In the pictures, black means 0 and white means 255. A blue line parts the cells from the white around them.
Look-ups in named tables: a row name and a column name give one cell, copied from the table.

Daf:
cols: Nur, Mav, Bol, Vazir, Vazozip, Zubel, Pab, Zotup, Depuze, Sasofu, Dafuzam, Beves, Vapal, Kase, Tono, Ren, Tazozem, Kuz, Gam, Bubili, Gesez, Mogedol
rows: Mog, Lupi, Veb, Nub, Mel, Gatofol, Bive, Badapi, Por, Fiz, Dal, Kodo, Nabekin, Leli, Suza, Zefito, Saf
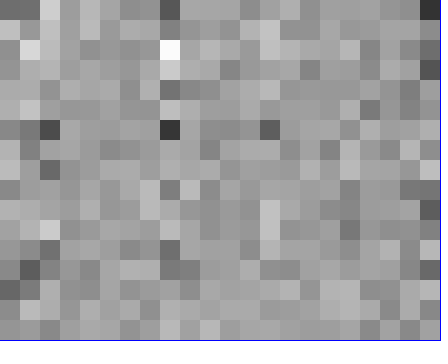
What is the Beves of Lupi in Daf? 147
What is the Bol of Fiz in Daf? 161
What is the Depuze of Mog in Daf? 87
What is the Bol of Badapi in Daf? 162
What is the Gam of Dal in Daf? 156
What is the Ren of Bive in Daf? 165
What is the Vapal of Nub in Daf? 153
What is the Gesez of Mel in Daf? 126
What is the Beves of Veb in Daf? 169

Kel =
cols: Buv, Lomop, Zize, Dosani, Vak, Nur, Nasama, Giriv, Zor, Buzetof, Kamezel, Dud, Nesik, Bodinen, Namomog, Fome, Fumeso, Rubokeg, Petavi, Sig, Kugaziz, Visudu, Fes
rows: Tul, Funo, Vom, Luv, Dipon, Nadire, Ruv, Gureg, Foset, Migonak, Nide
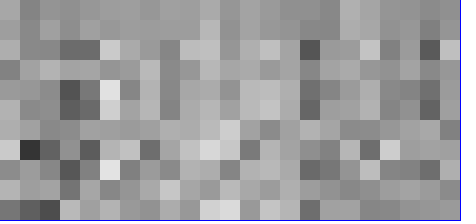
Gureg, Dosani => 145
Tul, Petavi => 165
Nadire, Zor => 132
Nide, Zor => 172
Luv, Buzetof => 151
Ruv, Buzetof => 172
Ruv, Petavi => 140
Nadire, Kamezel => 182
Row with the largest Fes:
Vom

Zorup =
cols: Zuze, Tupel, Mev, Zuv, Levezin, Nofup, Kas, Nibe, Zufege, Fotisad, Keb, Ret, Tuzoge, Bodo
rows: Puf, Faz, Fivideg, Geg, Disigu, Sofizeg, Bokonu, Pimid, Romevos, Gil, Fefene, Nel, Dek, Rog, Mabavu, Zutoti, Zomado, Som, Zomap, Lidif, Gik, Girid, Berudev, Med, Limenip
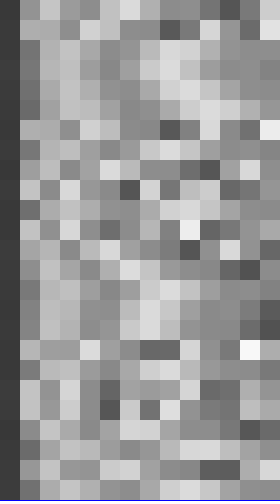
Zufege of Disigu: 209
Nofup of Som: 159
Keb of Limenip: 199
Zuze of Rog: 59
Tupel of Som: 182
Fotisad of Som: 213
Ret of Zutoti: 141
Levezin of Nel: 142
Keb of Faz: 214
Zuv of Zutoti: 183
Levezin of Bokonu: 208
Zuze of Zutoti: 57
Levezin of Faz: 209
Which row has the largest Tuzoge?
Som

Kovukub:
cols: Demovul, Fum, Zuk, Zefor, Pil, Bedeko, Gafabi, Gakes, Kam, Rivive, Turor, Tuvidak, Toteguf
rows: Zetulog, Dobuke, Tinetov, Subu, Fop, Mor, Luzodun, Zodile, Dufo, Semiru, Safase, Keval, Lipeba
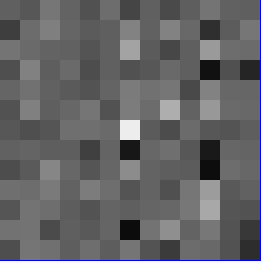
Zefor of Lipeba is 94
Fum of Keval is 115
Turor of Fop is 130
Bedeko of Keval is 101
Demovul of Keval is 114
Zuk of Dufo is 134
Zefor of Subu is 106
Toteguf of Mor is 104
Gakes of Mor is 108
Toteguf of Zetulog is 95
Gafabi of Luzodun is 237
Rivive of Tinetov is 95
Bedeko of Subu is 96
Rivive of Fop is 73
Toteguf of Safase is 82
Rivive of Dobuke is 104
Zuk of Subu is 94
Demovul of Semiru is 111

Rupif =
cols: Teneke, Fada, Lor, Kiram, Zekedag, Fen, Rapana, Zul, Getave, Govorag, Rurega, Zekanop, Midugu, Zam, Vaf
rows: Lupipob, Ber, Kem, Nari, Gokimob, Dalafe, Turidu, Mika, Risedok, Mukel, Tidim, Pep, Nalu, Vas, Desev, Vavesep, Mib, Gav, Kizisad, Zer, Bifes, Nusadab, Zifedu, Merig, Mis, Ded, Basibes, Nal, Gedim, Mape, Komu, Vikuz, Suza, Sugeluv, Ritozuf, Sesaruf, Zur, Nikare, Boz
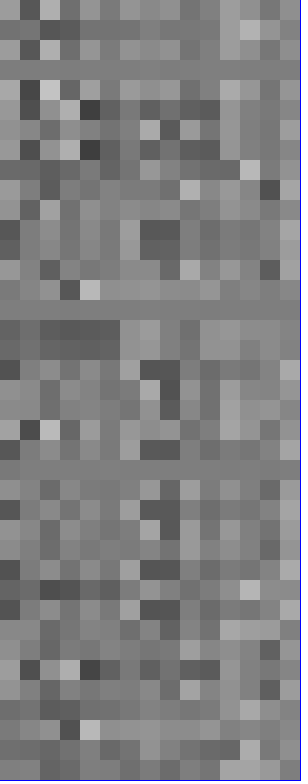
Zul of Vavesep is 127
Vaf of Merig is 126
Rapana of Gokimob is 154
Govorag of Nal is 153
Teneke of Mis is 143
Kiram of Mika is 175
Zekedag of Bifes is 132
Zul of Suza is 118
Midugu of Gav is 128
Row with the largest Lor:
Gokimob

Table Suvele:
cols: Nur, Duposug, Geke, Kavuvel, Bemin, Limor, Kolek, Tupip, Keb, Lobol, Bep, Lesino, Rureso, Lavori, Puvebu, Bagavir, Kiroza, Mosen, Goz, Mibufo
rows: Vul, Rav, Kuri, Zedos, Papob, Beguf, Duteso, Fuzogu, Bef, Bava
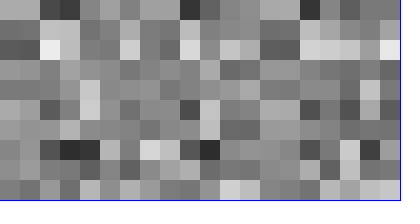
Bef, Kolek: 97
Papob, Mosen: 107
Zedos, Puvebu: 150
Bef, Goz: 115
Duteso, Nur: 155
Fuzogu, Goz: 64
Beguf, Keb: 139
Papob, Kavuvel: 148
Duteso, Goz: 117
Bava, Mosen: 163
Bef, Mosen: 191
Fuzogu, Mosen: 202
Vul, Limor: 160
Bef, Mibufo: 120
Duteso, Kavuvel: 179
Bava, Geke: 152
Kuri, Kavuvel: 188

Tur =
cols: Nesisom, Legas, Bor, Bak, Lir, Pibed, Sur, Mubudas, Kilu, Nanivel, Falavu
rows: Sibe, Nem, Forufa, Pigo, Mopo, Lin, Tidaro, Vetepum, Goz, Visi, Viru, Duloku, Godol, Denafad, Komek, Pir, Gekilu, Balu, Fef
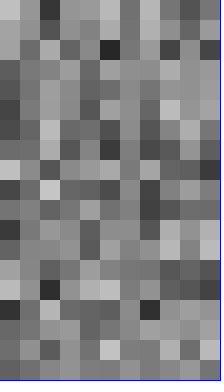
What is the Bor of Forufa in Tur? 170
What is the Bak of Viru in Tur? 118
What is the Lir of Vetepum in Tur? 132
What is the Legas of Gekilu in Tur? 117
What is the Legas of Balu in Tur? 144
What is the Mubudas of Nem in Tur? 176
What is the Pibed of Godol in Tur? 160
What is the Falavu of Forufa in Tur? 69
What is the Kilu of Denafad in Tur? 87
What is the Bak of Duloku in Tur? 138
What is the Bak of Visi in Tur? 102
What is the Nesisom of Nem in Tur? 163
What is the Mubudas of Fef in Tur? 123
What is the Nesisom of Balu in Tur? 110

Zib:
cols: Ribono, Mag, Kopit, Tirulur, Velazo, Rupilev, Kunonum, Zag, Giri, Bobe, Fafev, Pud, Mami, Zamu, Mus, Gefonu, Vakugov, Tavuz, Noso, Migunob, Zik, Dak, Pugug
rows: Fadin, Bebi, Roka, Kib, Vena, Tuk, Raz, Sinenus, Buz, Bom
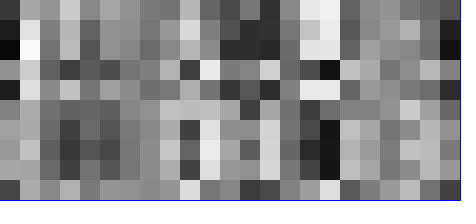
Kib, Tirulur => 62
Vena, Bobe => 174
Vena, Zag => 112
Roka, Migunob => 142
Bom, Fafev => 118
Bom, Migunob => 153
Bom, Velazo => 121
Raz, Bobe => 65
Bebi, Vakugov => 235
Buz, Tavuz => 190
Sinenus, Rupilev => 71
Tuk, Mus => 113
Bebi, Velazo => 98
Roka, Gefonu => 228

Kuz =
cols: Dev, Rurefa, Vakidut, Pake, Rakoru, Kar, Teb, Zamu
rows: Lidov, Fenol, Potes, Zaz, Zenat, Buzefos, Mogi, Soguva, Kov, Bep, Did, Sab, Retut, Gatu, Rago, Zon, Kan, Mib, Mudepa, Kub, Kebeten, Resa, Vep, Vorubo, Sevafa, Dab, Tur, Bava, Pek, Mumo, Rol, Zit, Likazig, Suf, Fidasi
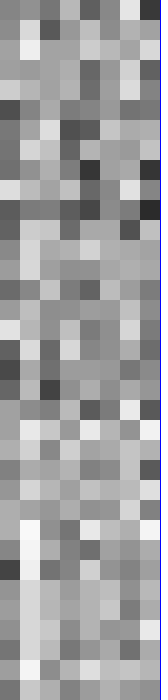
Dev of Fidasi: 117
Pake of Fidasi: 130
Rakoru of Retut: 210
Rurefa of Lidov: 145
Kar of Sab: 169
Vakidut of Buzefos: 170
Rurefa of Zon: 190
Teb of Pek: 131
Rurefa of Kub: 186
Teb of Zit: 152
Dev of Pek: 68
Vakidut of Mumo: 184
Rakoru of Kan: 123
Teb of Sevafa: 186
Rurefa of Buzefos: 132
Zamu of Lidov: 57

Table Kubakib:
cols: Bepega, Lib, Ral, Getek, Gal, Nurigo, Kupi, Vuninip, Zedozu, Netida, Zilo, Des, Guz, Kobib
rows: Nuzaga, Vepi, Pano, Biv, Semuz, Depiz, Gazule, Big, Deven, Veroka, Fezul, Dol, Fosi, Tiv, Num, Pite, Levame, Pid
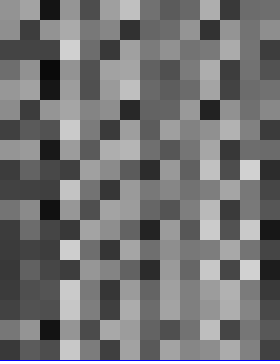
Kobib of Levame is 88
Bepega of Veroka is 66
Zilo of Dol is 203
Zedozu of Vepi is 108
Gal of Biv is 81
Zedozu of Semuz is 93
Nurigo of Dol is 142
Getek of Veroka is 195
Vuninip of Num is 100
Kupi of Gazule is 158
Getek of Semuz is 157
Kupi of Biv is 165
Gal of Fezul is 79
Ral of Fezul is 17
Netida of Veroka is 114
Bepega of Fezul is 116
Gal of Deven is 160
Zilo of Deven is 193
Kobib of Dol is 23

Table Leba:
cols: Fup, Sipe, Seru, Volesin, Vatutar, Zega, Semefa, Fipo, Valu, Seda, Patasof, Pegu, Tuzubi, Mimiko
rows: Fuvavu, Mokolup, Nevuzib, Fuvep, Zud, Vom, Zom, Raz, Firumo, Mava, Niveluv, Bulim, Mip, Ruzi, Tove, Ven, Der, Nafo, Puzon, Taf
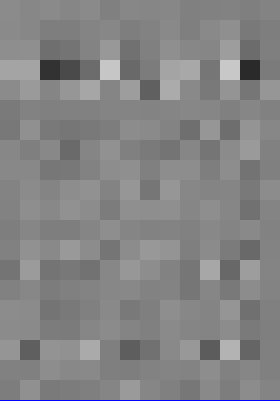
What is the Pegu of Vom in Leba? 128
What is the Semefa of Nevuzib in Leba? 113
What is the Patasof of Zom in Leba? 150
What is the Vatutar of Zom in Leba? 121
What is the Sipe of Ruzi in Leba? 155
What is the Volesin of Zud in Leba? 150
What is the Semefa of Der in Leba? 132
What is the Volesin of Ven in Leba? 121
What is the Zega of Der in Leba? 139
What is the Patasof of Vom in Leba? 134
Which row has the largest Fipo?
Mip

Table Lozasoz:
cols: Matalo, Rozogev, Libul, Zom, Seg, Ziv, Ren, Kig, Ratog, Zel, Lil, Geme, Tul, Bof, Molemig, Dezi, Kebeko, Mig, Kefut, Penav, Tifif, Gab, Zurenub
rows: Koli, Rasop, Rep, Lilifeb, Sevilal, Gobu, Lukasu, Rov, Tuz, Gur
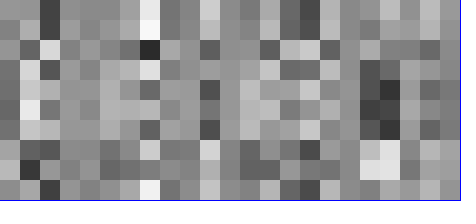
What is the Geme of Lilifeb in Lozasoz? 149
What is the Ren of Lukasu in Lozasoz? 150
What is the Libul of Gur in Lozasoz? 64
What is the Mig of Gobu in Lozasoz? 145
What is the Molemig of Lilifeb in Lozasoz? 106
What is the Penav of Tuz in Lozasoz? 227
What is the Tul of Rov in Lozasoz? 101
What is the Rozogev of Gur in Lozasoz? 167
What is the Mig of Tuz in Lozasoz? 137
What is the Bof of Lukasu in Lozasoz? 152
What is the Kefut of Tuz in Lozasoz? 223
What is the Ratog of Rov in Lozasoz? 120
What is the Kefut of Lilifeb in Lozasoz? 82
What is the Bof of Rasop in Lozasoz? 185
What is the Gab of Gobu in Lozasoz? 136
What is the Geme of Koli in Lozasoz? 139
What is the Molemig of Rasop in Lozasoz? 100
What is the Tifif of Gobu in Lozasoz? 168
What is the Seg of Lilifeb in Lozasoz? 133

